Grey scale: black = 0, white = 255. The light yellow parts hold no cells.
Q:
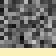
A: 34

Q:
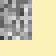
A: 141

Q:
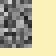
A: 159

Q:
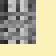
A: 103

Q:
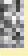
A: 140

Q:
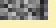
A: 90

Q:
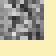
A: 86

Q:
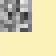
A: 118

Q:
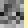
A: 189
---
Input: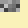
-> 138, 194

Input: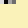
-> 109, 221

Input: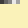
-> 162, 60

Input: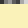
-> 214, 52

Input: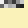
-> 198, 102

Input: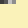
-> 141, 61

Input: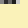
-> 202, 134

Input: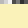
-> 88, 185

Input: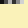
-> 209, 17
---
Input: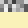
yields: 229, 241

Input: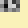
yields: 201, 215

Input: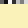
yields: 47, 247

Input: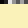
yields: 147, 231

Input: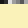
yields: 157, 225

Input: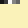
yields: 249, 249

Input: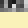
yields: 222, 222

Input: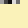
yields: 15, 220

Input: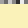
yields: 134, 235
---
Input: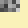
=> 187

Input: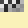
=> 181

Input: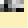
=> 157

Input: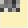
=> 145

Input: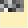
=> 129

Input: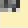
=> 45

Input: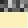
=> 123

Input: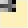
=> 1

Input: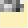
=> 238

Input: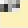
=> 143
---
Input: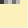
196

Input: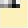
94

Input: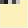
209

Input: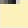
55

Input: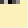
6

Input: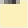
100

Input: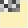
81
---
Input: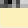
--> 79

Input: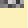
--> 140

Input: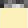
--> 159

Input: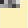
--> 156

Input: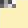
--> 178

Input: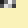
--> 225

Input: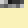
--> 92

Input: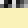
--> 17

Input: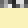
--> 180

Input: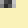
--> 43
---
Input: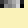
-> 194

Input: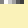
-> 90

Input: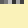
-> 162

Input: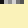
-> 116

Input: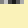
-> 86

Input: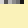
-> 113
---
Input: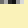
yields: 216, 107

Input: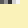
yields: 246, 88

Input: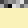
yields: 88, 179

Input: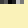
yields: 121, 59

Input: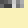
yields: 174, 106

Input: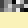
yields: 51, 94

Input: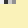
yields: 145, 241

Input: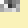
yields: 141, 168

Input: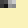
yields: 203, 54
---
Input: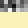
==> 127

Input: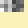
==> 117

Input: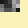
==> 132

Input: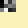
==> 155

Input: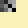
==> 162

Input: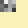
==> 193

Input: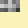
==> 138

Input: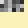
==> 46

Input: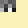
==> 98
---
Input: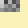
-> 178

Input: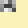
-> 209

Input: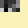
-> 52

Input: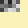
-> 36

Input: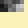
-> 68

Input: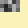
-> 191

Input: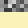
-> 114
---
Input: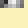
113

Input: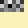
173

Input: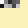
203

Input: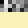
78

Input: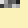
168

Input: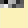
104

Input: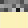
93

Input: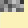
178
